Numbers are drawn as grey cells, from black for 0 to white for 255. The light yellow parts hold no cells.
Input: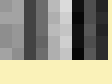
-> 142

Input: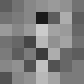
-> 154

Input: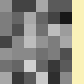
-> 125

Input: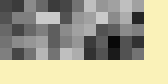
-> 104

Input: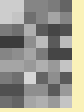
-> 123
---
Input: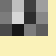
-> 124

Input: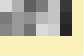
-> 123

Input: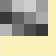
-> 56

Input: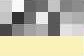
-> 196

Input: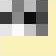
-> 56

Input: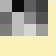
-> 105

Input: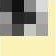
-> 150
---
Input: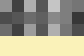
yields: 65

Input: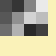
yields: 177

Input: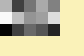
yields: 64

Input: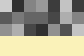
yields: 174

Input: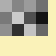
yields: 48

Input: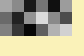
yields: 55
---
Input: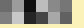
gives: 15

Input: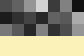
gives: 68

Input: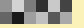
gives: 124

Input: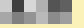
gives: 215

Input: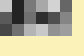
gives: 112

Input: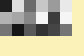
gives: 135

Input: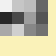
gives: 157

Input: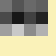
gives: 65
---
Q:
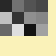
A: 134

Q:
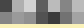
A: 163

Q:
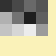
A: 95

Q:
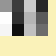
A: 90

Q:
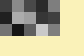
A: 63

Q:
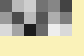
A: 125
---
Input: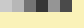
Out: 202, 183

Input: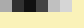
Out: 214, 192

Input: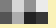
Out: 235, 214

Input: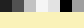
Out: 245, 227

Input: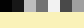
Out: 242, 189

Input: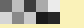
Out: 235, 213
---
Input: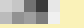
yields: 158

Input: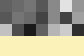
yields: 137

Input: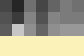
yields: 132

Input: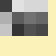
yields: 93

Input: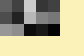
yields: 183

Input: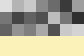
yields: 189

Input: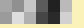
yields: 70

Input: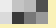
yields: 57
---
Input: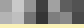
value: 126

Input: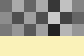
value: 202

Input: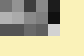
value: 137

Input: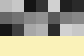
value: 90

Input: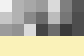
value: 188

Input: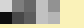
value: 93

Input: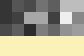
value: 64

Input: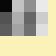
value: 174
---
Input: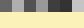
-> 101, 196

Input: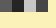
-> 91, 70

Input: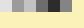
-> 226, 132

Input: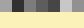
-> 163, 145

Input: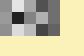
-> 143, 99

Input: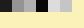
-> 28, 197

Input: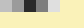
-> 192, 223

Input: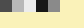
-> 76, 138
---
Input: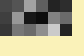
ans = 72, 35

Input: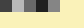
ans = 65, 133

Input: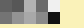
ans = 97, 18

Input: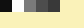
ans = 15, 57

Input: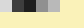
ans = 217, 185

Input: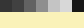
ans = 53, 23

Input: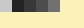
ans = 201, 113
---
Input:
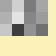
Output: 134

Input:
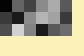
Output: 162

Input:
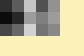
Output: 127

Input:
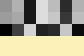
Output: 55

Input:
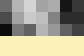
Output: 44

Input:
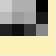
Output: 166

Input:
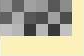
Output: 161

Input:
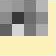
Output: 108

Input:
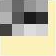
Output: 26
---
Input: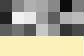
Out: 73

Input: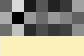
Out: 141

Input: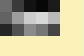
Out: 69

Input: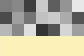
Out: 159

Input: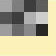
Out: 39

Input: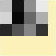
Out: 50

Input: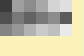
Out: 234

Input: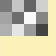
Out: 67
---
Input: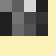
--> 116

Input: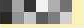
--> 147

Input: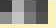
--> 195

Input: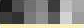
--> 50

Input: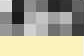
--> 27

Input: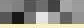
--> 24
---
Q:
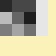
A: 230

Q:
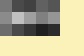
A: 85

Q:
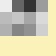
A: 156

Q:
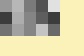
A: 225

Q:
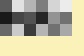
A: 236

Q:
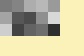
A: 154

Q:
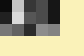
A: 22
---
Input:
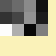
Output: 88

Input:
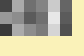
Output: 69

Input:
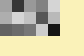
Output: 162

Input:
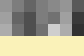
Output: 149

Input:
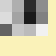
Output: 210

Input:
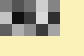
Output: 123

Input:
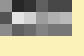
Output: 148
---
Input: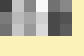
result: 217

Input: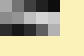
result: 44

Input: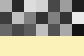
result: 82

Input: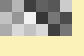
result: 216

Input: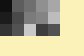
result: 200

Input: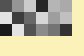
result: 139

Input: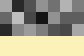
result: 82

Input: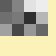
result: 71
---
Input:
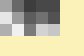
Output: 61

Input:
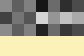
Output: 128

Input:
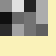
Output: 35

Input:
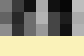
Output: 17

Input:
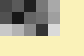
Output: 32

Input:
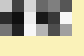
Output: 213
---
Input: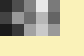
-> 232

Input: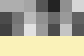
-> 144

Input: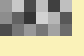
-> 64

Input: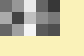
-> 101

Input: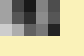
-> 131

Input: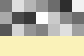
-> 45

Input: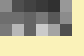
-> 48

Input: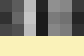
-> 135
